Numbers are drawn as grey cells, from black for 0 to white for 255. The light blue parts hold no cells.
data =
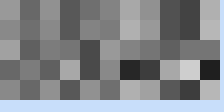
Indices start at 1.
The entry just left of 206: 168
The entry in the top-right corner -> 176
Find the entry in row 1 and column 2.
104
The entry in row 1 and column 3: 145
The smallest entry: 31
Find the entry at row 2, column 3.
137
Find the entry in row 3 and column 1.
161
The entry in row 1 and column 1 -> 153
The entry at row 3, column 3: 124
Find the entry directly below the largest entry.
61
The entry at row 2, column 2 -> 111
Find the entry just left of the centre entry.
74
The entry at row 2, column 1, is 137
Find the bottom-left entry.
137
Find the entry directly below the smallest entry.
183

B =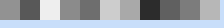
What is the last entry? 183
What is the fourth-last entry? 44
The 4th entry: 139

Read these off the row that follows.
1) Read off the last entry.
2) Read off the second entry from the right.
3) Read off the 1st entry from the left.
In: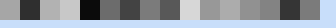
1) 123
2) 53
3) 166

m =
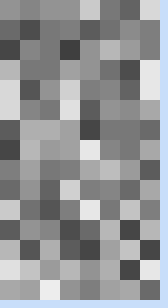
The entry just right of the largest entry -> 147
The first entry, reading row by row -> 147
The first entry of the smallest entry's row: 70
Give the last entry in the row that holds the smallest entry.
126
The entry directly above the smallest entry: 126
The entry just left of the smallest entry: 120
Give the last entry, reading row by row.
106
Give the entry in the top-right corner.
216
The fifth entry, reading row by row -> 202
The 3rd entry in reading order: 147
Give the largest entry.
237
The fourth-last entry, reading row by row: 126
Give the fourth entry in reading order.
147
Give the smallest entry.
63
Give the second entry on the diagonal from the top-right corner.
139
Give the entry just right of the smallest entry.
147
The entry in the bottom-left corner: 168
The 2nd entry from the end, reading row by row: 168
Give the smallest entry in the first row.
99
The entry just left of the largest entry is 161

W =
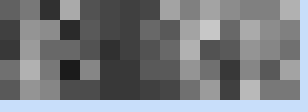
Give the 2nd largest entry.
185
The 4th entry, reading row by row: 170
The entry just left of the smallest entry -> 120
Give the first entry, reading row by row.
97
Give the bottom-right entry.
120
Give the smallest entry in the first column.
56
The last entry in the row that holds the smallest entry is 163
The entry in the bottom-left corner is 89
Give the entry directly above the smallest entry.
104
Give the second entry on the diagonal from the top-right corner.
140
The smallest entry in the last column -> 112
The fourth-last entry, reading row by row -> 64
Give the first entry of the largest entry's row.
64
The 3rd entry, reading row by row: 48
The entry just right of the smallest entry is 134
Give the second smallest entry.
42
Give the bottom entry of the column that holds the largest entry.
155
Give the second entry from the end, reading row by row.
120
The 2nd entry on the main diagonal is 148
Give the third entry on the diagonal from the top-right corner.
148
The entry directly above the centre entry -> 104
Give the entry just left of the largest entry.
163

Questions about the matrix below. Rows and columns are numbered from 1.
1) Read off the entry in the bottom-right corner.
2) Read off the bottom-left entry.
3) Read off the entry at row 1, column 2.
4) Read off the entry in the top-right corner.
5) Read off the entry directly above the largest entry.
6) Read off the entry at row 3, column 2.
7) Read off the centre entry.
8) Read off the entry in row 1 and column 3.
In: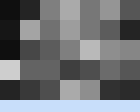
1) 43
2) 36
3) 36
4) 86
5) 15
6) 71
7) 127
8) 127

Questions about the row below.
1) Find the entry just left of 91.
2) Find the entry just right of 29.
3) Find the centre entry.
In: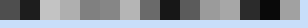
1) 23
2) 195
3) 106

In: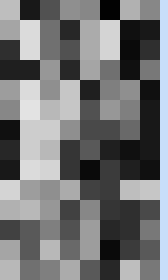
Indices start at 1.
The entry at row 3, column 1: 47
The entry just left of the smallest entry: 135
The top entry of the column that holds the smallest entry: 2
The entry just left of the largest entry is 135
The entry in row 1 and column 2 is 24
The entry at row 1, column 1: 190
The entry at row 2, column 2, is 219
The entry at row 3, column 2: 219
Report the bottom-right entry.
120
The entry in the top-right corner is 135
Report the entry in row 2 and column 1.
165
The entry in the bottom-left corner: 184
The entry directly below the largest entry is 205
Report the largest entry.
227
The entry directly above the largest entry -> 219
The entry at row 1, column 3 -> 81
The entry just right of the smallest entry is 177

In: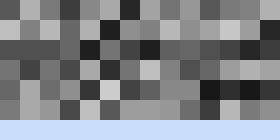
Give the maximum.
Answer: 204
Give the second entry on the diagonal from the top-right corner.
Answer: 157
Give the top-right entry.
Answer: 177
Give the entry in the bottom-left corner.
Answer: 122
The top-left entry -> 88
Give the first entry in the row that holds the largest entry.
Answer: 103
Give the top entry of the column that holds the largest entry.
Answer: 169
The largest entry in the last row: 190
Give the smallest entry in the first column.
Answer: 80
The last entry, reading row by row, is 143
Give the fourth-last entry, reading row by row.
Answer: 61
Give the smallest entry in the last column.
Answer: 39
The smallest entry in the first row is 39
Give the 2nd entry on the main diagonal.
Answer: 129
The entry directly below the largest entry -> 88
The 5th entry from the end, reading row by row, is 109
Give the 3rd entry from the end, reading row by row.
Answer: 183
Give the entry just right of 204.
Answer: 67
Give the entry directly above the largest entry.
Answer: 47
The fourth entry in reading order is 61
